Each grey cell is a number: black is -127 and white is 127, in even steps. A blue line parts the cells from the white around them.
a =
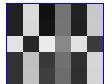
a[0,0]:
-94
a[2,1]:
-88
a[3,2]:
-70
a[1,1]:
88
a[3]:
[-76, 64, -70, -14, -78, 86]
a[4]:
[-76, 65, -65, -19, -79, 85]
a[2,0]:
99
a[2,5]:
-69

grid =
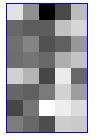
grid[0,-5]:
98
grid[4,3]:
106
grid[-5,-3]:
-22
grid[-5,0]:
-18
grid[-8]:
[98, 16, -127, -54, 60]
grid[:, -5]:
[98, -24, -15, -18, 80, -25, -57, -2]
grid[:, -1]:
[60, 86, 23, 66, -24, 29, 91, 74]
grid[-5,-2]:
46
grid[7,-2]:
77
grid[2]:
[-15, 4, -46, -31, 23]

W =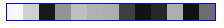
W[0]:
119
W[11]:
-109
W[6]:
46

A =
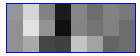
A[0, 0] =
22
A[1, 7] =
-18
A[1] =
[16, 97, 19, -112, 5, -11, 1, -18]
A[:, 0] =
[22, 16, 16]
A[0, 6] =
2
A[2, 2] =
-58

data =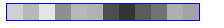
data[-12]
79
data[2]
101
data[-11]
56
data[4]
56

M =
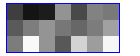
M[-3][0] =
-65
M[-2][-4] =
-8
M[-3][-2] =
2
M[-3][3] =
19
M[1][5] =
-3
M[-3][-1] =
-6

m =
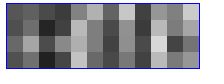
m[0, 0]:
-41
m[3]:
[-46, -15, -94, -57, 67, -22, -54, -7, -61, 58, -5, 22]
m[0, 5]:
49
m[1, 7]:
17
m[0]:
[-41, -31, -53, -67, 2, 49, -28, 71, -62, 22, 0, 75]
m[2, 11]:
-11

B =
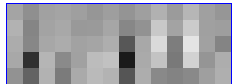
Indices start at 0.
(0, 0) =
36
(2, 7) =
-40
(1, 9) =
72
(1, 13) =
30
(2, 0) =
44
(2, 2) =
39
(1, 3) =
40
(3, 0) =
40
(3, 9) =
67
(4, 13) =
47
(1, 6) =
38
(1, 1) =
5
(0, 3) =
36
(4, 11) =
9
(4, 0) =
18
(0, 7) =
20
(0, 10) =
27
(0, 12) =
32
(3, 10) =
-6
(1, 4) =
25
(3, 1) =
-79

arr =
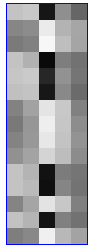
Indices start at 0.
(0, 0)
67
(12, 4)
0
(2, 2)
119
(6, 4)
1
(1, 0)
6
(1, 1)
12
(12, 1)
37
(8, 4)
19
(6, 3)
72
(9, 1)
35
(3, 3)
-1
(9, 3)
61
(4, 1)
74
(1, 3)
51
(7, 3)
70
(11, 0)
67
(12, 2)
99
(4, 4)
-10
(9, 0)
17
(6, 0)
2
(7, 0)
-6

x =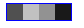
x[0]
-47
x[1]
65
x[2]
18
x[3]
-102

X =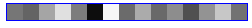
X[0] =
-9
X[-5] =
13
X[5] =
-114
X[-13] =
37
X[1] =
-27
